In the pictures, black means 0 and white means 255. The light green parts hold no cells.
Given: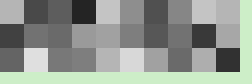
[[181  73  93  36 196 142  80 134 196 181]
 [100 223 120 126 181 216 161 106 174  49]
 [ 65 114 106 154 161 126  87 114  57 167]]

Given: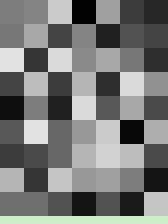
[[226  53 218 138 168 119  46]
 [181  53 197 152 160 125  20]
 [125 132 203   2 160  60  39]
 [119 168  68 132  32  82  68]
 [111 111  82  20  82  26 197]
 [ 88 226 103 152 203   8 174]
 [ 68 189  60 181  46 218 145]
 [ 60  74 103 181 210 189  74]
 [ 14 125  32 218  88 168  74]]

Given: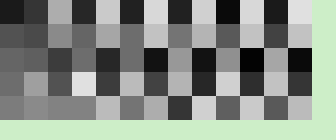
[[124 138 130 130 187 116 173  53 208  95 202  89 187]
 [109 159  82 224  60 187  66 180  39 208  46 194  53]
 [101  95  60 109  39 109  18 152  18 144   3 166  10]
 [ 82  74 138 101 166 109 194 116 180  89 194  66 194]
 [ 26  53 173  39 202  33 216  33 208  10 216  26 224]]

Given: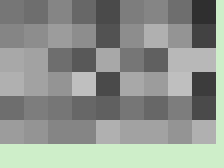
[[176 162 148 191  74 168 156 191  60]
 [168 162 110  88 168 118  96 184 184]
 [156 148 133 133 176 162 162 148 176]
 [133 141 156 141  82 141 176 148  66]
 [118 110 133 103  74 125 133 110  47]
 [110 125 118 103  96 118 103 125  74]]

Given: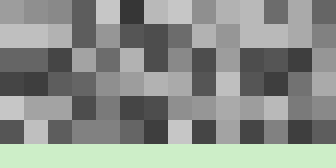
[[198 163 163  77 122  69  77 143 150 170 157 185 122 137]
 [191 191 178  93 150  85  77 108 178 150 185 185 170 129]
 [157 143 137  93 198  54 185 198 143 178 185 108 170 101]
 [101 101  69 163 108 178  77 137  77 157  77  85  62 150]
 [ 85 191  93 129 129 101  62 198  69 163  69 129  62  93]
 [ 69  62  93 101 143 157 178 170  85 191  85  62 114 170]]

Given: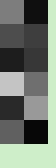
[[196 111]
 [125  15]
 [ 96   7]
 [ 77  62]
 [ 41 153]
 [ 29  55]]

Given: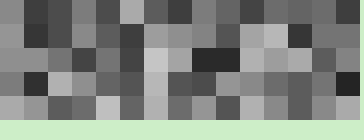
[[170 149  92 108 191 100 177 108 149  84 177 137  92 137 170]
 [149  54  76 137  92  62 157 143 131  84 164 183  54 116 116]
 [143 143 116  68 116  68 197 164  42  42 177 157 170  92 131]
 [137  62  76 124  76 170  92  62 124 100  68 108 100 108  62]
 [124  48 177 143 100  84 183  84  76 149 137 108  92 116  36]]

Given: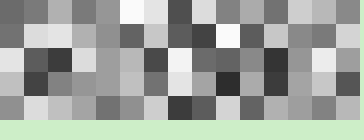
[[228  92  60 220 158 184  73 243 107  99 137  52 150 236 158]
 [192  67 130 150 158 192 114 228 164  45 171  60 164 199  85]
 [144 220 192 164 114 144 206  60  92 212  99 177 158 130 184]
 [114 220 228 177 144  99 199  92  67 250  92 199 137 122 212]
 [107 122 177 122 150 250 228  79 220 130 171 114 206 184 137]]
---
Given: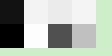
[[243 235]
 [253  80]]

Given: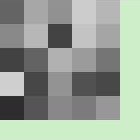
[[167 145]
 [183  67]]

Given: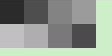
[[ 78 131]
 [174 121]]

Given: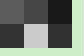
[[ 69  25]
 [203  50]]

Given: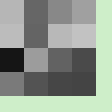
[[101 136]
 [100 184]]

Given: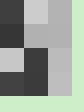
[[204 179]
 [177 178]]
